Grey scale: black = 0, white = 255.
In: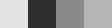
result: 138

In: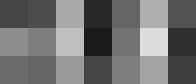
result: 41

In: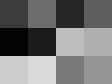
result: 27

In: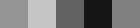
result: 98

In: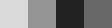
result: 104

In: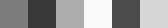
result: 76

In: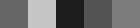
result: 83
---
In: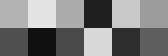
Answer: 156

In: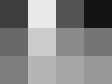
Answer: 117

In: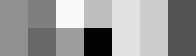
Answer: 83

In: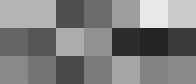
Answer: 58

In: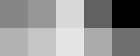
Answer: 1

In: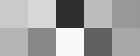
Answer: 152

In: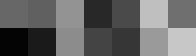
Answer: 111

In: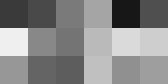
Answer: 206

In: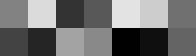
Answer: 112

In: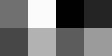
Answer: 36
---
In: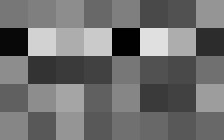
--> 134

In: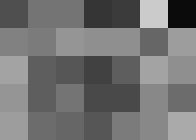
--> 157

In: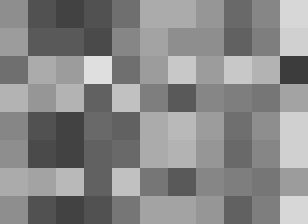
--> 142

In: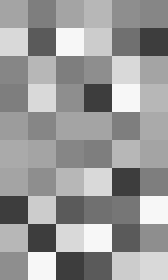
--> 142

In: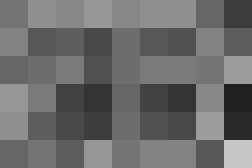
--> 102

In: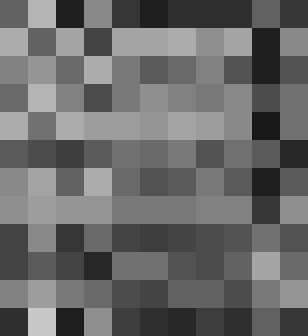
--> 47

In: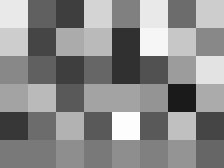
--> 121
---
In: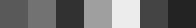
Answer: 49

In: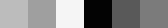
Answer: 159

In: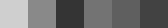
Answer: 137

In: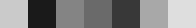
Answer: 132

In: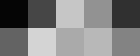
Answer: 99

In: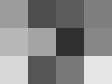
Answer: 135

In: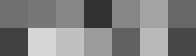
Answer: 192

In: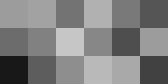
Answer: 93

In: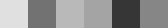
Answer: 114
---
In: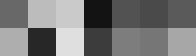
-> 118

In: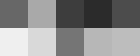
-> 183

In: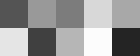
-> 252

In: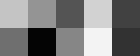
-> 243

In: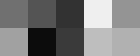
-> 190

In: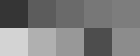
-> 77

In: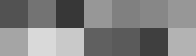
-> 63

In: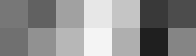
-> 31

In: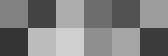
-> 165

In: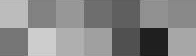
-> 31
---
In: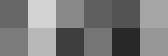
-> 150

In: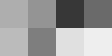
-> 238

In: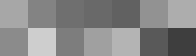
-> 62

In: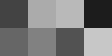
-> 199

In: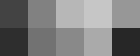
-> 39

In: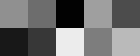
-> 186

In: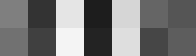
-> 93
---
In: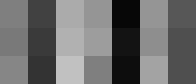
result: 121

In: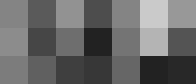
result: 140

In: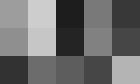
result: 143

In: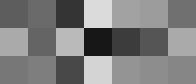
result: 170

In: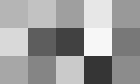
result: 217

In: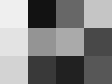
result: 227

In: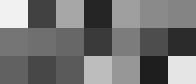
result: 117

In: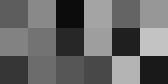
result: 130
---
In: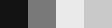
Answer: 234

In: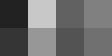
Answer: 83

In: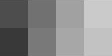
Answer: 167

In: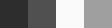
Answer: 250

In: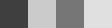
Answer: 118

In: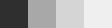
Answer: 213

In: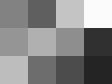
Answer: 76
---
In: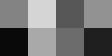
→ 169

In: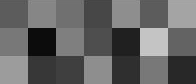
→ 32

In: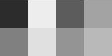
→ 224

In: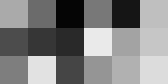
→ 234

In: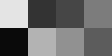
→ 179

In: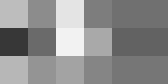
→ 169

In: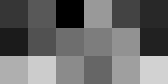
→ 125
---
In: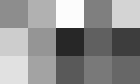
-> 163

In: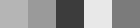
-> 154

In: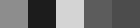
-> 28

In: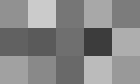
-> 137

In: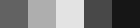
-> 174

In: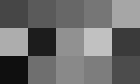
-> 111
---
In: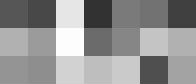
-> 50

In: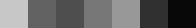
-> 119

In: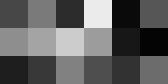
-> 235

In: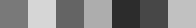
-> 173

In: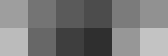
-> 76

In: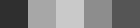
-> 141

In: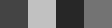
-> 115
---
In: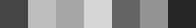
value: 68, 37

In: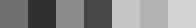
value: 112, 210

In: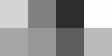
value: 211, 188

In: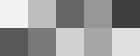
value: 242, 223

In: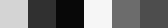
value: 212, 77

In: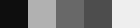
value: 14, 238

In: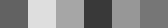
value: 98, 118

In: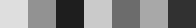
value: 222, 49
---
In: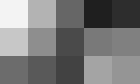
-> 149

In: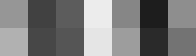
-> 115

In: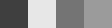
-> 155

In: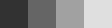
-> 223

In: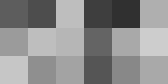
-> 169

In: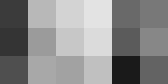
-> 99

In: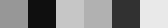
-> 233

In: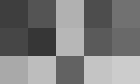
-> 204

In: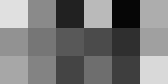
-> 217

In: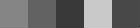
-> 72
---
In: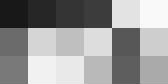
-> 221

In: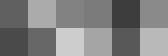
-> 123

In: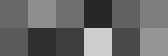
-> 39

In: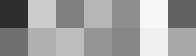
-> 142

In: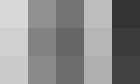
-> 102

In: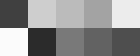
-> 187

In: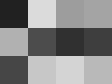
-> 76

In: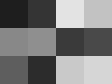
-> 143

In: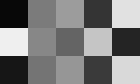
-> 100
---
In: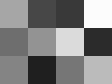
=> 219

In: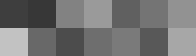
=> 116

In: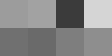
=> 59

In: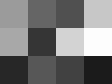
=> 211

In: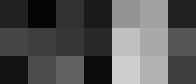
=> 169

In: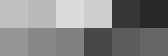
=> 54

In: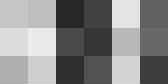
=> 183

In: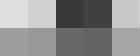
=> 65

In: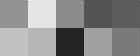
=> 85

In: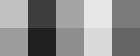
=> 231
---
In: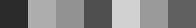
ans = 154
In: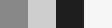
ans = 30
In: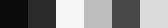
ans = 72
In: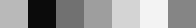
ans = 243
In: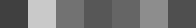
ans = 141
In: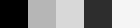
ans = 45
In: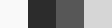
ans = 87
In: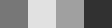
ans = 160
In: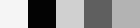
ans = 95
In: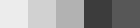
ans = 60
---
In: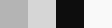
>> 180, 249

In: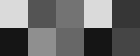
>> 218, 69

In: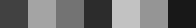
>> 65, 24

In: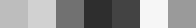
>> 189, 154

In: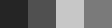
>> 37, 122

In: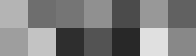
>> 180, 136

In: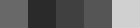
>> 104, 208
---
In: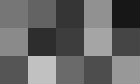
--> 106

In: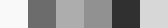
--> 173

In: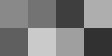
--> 159

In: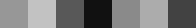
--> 88

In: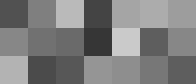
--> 87

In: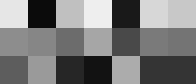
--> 38

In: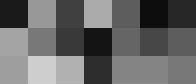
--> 177

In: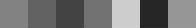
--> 67

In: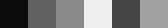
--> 138
